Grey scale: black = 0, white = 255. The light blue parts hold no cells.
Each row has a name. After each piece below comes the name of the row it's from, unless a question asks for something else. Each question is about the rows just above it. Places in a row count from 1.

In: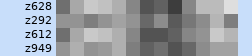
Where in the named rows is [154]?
z949, 4
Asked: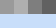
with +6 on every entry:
[160 181 132 103]
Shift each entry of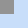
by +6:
[153]
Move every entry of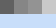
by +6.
[103 140 153 207]
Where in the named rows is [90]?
z292, 9
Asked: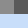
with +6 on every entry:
[146  96]
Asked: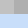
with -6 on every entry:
[187 169]

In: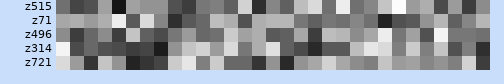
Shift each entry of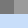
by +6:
[125 161]
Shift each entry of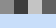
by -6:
[134  55 190  90]

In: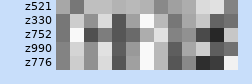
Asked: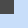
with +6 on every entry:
[80]
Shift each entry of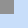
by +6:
[151]
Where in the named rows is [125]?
z752, 4
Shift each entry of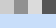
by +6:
[211 151 225  92]

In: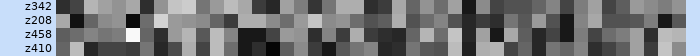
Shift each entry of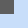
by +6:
[100]
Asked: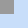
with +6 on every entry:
[160]
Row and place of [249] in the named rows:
z458, 6
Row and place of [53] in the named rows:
z342, 19
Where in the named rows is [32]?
z410, 30
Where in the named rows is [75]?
z410, 9

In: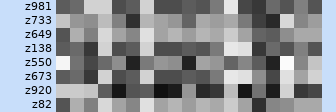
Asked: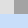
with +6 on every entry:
[230 169]
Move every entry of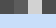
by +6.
[ 83  98 216  83]
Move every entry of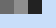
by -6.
[100 136  28]
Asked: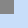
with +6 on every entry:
[140]

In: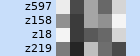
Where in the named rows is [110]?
z219, 4
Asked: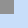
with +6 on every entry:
[151]
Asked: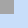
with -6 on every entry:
[159]
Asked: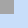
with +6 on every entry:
[171]
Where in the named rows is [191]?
z219, 3
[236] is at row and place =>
z597, 1

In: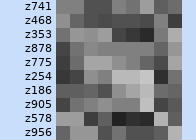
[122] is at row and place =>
z353, 8
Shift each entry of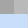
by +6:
[171 191]
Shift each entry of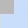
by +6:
[191]
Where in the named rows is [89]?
z905, 9
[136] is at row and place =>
z878, 3

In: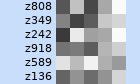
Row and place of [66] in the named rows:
z349, 2
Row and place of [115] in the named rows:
z918, 1
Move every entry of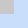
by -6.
[194]
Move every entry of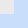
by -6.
[228]
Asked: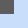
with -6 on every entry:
[87]
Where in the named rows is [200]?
z349, 4

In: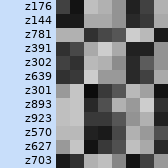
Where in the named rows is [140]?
z302, 5
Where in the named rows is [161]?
z301, 7
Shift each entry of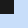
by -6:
[20]
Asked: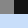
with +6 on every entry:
[140  25]

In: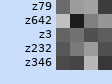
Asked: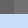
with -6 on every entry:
[ 94 108]
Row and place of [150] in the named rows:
z642, 4
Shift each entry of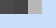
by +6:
[ 80  74 190]
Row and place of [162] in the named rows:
z79, 3
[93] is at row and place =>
z3, 4
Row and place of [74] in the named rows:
z346, 1

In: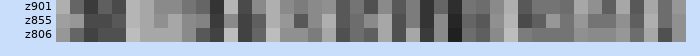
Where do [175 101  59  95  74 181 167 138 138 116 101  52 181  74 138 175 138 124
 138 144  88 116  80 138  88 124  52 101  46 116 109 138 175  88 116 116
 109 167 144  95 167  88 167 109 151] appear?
z901
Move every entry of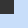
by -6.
[46]
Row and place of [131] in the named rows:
z855, 11
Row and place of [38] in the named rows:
z855, 29
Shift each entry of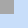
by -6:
[161]
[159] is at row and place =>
z855, 1
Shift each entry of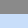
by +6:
[144 144]

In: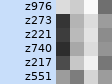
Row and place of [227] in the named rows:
z221, 3
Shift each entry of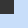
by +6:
[59]
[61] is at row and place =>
z221, 1
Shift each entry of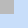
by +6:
[192]
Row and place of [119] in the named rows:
z217, 4
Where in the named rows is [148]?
z740, 4
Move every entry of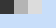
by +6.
[ 59 186 226]

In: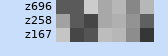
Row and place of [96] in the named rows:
z258, 7
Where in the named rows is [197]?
z167, 1
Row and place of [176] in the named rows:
z258, 5
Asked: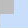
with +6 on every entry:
[195]

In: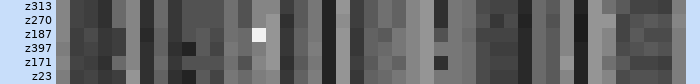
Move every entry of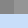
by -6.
[127 143]
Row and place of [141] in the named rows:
z270, 21

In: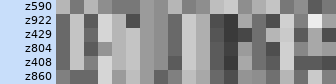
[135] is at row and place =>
z804, 18
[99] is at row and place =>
z860, 8
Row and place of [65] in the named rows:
z804, 13
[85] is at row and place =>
z429, 12
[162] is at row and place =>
z922, 20

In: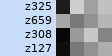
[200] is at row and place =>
z308, 3
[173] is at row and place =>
z127, 4
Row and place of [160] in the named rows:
z325, 3

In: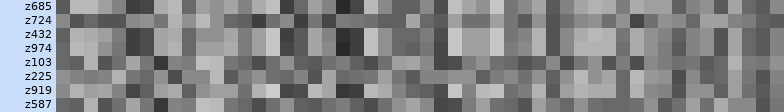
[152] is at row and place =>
z225, 43
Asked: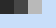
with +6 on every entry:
[ 47  76 191]
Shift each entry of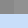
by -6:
[131 139]

